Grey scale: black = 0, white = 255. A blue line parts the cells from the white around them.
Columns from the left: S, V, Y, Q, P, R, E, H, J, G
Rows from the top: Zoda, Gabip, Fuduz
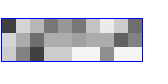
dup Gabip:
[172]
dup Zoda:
[119]
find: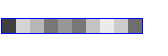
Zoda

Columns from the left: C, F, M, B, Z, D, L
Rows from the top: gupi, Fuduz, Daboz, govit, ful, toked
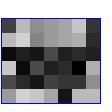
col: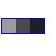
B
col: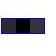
D
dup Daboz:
[32]
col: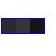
Z

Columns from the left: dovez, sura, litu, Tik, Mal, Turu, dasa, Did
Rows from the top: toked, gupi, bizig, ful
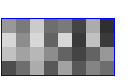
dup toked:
[122]
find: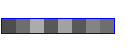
ful
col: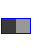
Did
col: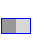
dovez

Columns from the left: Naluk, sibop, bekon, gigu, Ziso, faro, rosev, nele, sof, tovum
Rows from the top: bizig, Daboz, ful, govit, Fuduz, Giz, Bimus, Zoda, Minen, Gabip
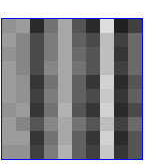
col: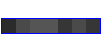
rosev
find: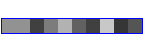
Gabip
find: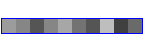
Zoda

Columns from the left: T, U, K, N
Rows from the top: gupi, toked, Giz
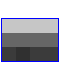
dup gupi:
[198]
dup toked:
[102]
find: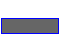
toked
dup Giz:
[59]
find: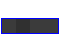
Giz
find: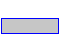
gupi

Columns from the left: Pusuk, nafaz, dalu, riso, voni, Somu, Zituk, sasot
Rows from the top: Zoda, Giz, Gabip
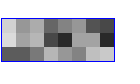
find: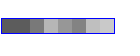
Gabip
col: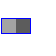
nafaz
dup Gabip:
[92]
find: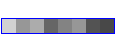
Zoda
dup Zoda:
[151]

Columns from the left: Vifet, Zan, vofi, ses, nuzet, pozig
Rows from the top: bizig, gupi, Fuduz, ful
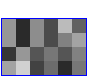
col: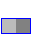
nuzet
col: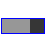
Vifet
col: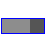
vofi

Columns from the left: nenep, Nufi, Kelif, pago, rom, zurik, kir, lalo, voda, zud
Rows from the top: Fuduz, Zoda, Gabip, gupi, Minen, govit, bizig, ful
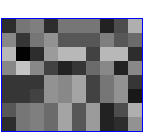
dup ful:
[45]
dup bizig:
[87]
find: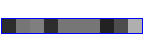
Fuduz
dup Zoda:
[87]
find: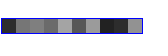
ful
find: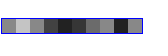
gupi

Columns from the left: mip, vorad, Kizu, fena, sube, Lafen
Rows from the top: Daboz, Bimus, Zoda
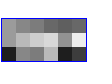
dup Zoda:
[30]
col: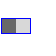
fena
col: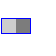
Kizu
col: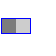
Kizu
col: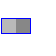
vorad

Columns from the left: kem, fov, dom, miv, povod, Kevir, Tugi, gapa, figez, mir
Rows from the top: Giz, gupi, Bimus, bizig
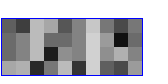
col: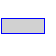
Tugi
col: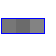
mir
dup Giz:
[119]
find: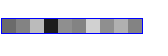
Bimus

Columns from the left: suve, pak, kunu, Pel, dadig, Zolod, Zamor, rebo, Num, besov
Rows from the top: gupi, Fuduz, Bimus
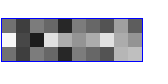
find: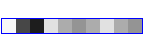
Fuduz
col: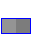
Zolod

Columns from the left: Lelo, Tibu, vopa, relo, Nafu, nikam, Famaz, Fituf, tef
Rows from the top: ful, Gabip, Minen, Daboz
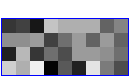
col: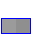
Fituf
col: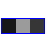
vopa
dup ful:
[175]
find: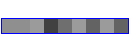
Gabip
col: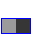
vopa
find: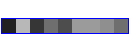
Minen

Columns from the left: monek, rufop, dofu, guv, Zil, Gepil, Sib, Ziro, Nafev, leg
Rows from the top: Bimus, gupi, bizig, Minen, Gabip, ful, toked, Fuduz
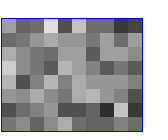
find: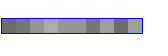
gupi
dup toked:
[81]
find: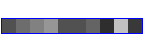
toked
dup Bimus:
[109]
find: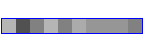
Gabip

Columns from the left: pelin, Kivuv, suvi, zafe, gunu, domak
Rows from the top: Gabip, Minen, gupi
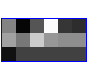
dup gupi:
[65]
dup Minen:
[142]
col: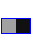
pelin
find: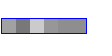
Minen
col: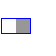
zafe

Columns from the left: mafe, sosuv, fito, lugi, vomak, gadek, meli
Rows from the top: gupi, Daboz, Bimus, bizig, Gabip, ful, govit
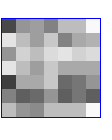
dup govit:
[189]
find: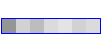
Bimus
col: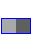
sosuv
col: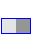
mafe
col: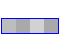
gadek
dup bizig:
[169]

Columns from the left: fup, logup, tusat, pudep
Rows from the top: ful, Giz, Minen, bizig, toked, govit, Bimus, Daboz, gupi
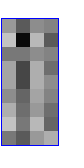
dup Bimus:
[110]
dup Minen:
[120]
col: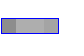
tusat
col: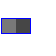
logup

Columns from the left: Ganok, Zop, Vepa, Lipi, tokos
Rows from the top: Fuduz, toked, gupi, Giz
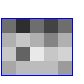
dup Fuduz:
[110]
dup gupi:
[199]
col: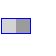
tokos
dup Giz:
[188]
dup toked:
[176]

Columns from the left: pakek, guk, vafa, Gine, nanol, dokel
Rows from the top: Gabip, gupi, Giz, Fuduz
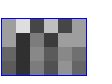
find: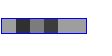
gupi
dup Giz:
[136]
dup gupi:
[158]
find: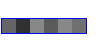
Giz
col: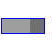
dokel
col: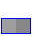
nanol
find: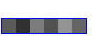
Fuduz

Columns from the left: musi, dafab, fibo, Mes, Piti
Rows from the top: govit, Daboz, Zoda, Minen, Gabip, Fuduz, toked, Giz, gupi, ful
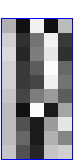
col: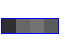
Piti
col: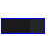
fibo
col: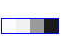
Mes

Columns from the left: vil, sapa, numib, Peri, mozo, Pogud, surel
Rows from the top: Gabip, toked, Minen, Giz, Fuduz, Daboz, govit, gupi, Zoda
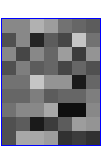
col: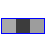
Peri
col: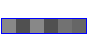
vil
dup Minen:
[136]
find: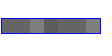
Daboz
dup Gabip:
[136]
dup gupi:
[92]
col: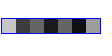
Pogud

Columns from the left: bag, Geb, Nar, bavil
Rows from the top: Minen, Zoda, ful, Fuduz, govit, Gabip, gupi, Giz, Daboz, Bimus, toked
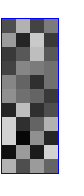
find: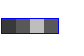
ful
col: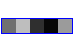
Geb
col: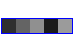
Nar

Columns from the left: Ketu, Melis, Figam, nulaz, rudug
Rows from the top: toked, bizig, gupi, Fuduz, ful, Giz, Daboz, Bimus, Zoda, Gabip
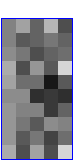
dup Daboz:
[130]
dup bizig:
[99]

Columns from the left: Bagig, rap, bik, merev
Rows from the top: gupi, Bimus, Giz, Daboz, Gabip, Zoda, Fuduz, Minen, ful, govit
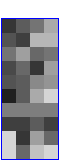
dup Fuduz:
[126]
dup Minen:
[63]
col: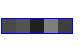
Bagig
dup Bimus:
[182]
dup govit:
[213]

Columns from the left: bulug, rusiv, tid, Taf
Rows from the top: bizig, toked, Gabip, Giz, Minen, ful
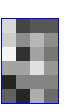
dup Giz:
[163]
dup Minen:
[131]
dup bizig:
[87]
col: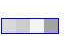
bulug
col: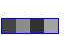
rusiv
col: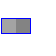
rusiv

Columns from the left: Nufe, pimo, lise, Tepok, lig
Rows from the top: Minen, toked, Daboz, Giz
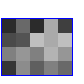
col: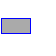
Tepok
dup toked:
[191]

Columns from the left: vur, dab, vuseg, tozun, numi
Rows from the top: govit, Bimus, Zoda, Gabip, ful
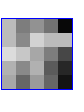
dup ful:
[102]
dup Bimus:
[187]

